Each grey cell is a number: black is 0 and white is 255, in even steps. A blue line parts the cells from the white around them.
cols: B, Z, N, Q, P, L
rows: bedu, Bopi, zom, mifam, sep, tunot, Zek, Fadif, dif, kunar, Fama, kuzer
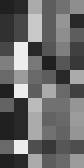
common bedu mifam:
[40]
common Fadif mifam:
[40]
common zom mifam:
[71]
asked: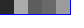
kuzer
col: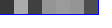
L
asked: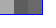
kuzer

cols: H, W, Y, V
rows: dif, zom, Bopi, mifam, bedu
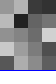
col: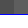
V
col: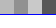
H

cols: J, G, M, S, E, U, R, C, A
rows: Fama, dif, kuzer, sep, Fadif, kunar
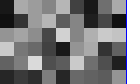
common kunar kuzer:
[148]
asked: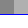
kuzer
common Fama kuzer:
[133]
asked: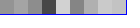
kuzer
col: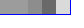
M

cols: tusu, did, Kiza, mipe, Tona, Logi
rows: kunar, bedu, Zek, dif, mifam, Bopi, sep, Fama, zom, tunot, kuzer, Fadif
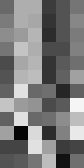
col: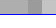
did
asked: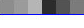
Zek
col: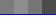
tusu
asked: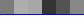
bedu
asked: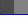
dif
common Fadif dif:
[117]
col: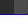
mipe

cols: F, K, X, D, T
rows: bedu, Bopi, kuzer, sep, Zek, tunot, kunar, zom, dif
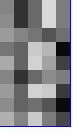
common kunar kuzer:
[155]
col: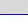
D
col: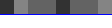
K
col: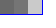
X

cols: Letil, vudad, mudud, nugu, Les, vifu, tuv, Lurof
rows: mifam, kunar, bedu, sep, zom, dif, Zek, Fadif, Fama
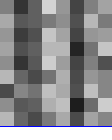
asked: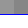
dif
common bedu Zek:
[80]

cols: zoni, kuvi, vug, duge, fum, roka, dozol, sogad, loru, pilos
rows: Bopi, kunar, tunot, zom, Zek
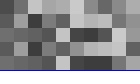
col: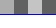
fum
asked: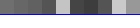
tunot
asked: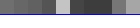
Zek
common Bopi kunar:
[196]
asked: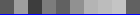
zom

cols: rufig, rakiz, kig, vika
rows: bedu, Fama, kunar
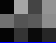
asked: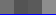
Fama
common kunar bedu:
[4]
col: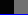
rufig

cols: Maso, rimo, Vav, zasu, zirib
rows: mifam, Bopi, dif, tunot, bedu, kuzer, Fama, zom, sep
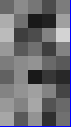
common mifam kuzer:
[139]
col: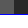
zirib
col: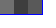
rimo
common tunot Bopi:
[112]
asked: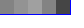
Fama
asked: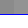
bedu

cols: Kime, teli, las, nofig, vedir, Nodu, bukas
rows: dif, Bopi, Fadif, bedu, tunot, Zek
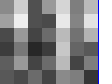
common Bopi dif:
[80]
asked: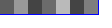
tunot
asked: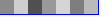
dif
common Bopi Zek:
[74]
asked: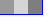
dif

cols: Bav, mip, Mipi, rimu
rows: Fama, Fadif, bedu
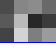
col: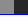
Mipi
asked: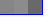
Fama
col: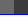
rimu

